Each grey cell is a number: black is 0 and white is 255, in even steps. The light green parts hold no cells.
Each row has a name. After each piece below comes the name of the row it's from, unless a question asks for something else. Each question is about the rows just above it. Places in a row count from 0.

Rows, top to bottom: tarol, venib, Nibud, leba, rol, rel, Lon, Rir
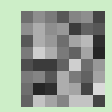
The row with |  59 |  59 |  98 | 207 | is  rol
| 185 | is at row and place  Nibud, 5

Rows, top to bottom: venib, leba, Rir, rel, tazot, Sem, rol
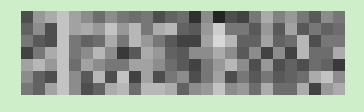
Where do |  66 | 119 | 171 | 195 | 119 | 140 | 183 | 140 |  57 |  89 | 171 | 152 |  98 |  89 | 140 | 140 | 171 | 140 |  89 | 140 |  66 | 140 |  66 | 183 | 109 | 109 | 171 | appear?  rel
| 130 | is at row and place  venib, 21
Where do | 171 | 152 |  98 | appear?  rel
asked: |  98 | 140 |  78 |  leba

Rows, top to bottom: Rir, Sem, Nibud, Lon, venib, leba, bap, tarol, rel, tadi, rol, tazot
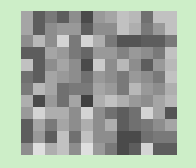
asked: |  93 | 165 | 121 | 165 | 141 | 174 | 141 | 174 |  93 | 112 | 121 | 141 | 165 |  tadi
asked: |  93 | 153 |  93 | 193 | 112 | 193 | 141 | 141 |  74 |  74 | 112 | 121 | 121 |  rol
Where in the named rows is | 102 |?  Lon, 5
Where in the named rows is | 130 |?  Lon, 8
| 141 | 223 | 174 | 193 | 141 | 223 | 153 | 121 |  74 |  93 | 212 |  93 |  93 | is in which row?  tazot
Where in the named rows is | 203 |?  venib, 6
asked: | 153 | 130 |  Lon

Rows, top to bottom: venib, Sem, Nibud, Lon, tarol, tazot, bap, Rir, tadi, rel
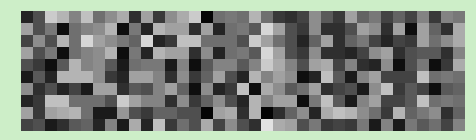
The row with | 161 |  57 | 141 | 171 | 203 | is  venib
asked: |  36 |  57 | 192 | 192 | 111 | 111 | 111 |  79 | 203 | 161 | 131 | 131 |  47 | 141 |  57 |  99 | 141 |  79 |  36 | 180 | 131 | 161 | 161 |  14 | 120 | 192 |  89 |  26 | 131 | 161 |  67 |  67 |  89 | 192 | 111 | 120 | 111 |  Rir
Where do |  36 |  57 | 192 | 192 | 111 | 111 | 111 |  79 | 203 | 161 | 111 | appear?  Nibud
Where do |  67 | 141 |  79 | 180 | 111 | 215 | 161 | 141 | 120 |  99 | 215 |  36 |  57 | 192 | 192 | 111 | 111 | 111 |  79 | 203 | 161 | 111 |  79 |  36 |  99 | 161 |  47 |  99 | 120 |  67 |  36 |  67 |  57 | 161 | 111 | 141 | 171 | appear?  Nibud
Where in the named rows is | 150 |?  tadi, 8
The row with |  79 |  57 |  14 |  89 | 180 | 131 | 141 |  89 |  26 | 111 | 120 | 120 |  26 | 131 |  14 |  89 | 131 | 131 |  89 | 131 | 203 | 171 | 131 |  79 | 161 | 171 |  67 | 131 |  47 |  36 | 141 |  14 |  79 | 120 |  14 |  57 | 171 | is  tarol

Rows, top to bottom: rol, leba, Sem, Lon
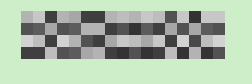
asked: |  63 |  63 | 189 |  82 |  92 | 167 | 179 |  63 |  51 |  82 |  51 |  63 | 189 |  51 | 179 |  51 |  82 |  Lon
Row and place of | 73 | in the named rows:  Sem, 14

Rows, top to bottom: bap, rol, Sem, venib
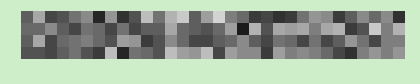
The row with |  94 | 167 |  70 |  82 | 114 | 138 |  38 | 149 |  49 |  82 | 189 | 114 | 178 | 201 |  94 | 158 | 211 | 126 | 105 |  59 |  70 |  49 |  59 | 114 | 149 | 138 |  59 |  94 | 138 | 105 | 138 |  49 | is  bap
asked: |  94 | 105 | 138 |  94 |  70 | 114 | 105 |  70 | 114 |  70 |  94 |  Sem
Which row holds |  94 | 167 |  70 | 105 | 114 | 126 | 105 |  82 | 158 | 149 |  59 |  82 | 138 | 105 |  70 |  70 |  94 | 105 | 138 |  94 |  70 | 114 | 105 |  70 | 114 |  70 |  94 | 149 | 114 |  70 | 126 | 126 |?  Sem

